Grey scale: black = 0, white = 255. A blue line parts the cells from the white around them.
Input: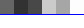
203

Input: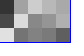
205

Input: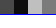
13

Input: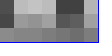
65

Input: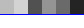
148

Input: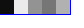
147

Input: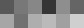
53

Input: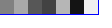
182

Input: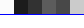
92
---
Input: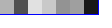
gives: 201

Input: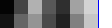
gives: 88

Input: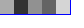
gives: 100

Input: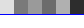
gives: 108

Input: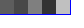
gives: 50

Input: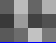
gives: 176
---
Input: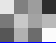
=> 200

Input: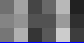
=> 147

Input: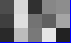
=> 223

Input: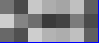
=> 132

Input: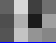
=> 175

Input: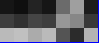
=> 49

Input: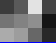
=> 130

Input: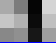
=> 177

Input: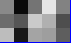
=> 86

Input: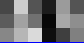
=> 162
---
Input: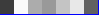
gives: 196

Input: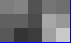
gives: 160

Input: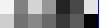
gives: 212

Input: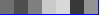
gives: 147

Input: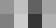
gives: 177

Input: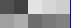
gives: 206
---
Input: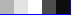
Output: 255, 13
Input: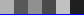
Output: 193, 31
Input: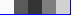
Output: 250, 52
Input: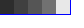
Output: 232, 45
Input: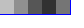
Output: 192, 49
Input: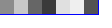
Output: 239, 58
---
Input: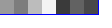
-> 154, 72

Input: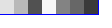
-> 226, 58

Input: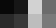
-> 8, 122

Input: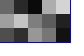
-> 104, 18

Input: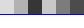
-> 220, 76

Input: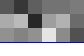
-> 88, 81
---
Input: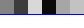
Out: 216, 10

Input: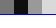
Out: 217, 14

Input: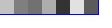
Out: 225, 51

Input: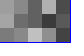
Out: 192, 59

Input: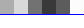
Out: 252, 57

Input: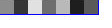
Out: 225, 30

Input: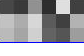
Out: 223, 45

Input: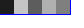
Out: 197, 29

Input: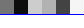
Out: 245, 13

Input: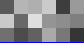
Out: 223, 53
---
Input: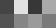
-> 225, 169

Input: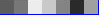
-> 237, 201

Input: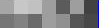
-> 199, 193

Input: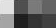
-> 225, 164

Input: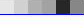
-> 230, 209

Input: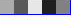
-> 231, 171
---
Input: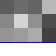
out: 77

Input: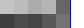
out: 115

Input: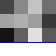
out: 56

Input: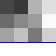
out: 250

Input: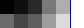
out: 219

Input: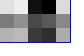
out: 136

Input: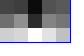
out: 117

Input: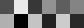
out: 41

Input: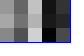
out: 38

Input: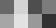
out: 50
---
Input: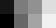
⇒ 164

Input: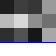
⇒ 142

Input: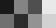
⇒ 147

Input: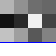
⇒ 240

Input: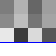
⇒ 117

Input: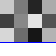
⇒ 228

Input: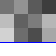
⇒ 124

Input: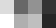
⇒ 191

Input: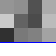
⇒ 75
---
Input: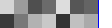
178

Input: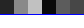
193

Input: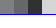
49

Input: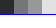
152

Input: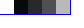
41

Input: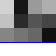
103

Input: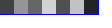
102

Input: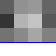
166

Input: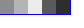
236
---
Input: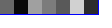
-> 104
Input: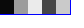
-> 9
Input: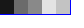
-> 23
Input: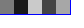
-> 123
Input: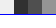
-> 239
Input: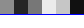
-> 141
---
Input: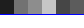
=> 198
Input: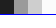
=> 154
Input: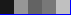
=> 99
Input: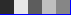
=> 93
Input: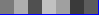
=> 160
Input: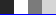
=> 255
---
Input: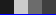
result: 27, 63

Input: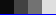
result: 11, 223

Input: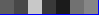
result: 94, 134

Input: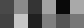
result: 73, 119

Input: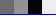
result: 108, 238

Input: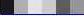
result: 25, 150

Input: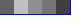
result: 98, 63
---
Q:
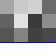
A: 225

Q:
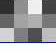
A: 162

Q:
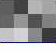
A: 150

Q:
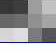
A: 109

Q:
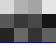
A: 57

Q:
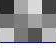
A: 126

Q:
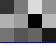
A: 158
